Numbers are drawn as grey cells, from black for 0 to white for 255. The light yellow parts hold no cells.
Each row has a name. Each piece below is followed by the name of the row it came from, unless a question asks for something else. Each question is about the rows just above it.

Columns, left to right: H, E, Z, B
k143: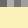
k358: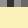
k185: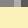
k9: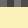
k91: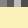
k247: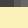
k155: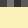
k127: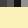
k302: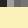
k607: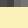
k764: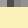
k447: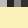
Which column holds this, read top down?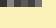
E
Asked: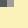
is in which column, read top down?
E

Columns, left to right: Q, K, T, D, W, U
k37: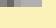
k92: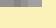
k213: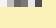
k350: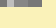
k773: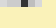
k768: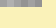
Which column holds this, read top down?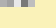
W
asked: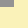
k92
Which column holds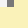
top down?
Q
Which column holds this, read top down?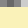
T
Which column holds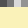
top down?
U

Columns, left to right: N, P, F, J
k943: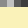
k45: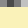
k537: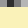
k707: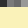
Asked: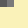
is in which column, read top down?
F
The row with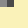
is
k45
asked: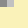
k943
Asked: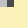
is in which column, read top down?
P
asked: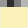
k537
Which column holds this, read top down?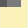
F

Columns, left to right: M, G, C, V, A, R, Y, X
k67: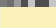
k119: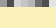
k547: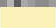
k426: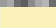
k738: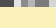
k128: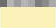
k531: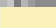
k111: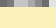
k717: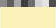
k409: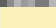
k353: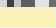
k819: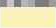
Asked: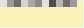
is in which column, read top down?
X
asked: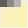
k409
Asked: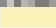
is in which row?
k819

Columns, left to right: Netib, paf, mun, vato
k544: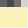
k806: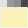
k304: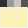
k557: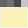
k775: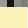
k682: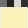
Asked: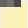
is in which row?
k557
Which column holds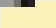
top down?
paf

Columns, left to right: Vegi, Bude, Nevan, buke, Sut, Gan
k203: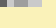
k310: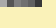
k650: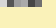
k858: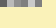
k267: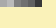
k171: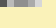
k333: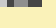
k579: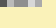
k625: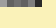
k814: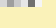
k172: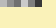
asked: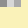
k579
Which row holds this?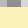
k579
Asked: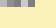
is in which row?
k858
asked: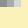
k171
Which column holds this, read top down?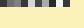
Gan
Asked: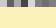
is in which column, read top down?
Sut

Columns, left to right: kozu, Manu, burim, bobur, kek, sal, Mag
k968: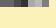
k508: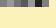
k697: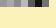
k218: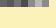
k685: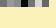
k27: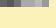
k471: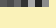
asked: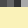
k471
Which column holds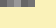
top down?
kozu
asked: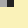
k471
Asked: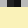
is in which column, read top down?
sal

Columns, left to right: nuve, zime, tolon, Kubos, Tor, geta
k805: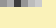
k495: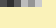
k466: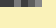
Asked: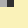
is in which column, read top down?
zime
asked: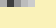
k805
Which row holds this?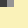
k805
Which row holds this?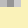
k495
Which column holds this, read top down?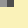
nuve
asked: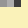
k805

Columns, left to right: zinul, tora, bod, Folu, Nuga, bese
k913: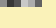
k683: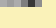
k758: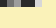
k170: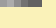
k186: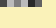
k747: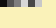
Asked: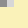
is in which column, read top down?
bese
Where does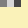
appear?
k747

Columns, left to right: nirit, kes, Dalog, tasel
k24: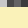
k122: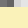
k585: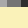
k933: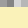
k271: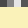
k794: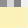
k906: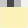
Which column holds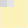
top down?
Dalog
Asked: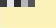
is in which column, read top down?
tasel

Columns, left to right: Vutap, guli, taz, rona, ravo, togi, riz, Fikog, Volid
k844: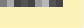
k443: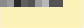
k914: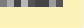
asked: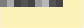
k844
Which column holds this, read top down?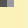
Fikog
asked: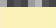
k844

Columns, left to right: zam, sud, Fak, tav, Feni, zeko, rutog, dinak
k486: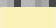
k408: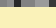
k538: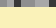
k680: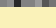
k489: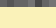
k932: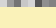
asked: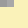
k486
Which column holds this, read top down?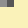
sud
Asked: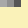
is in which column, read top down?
sud
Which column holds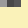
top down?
zeko
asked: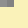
k932
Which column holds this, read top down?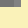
dinak

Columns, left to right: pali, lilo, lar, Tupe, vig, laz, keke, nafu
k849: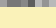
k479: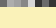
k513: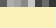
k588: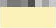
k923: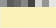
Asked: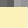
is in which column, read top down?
pali
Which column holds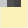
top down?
vig
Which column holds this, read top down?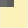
pali
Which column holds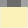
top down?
keke

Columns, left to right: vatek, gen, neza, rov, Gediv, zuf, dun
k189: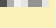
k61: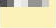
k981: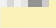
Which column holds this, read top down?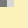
gen
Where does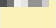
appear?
k61
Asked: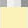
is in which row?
k189
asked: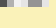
k189

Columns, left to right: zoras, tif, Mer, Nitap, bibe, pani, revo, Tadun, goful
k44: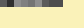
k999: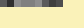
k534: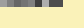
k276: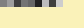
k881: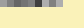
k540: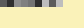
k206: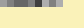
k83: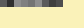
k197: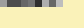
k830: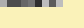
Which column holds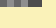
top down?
Mer
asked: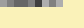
k206
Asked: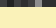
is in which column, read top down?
pani
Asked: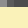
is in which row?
k44

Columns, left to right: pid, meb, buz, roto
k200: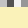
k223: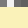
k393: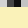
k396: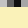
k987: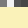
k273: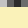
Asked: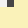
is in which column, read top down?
meb
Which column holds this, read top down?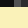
buz
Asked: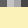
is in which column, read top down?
roto
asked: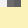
k223
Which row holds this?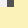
k987
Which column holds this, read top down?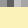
roto

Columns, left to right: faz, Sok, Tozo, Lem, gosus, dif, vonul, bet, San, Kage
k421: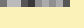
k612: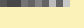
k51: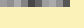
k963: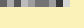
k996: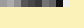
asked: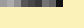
k996
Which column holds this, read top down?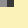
San
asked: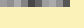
k51
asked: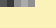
k421
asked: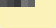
k996
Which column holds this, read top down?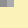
Sok
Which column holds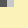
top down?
Kage

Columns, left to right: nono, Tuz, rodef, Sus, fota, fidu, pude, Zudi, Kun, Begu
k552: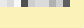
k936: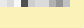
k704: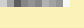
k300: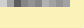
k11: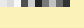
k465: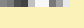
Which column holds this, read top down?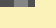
Sus
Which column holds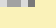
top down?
Tuz
